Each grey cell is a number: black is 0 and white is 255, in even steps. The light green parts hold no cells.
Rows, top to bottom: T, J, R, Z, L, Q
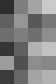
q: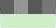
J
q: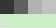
Z
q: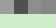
L
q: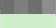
R

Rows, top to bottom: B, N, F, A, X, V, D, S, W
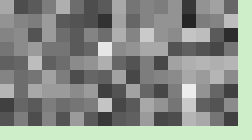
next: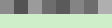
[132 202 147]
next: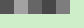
[236 147 102]
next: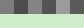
[56 90 96]
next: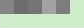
[ 77 102  96]
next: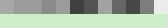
[147 102  64]
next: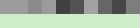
[236 147 102]

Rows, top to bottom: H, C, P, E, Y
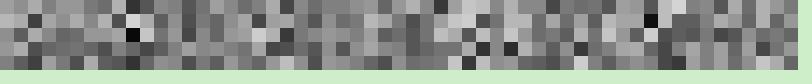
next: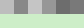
[ 94 177 115]
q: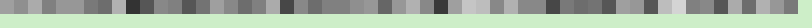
H

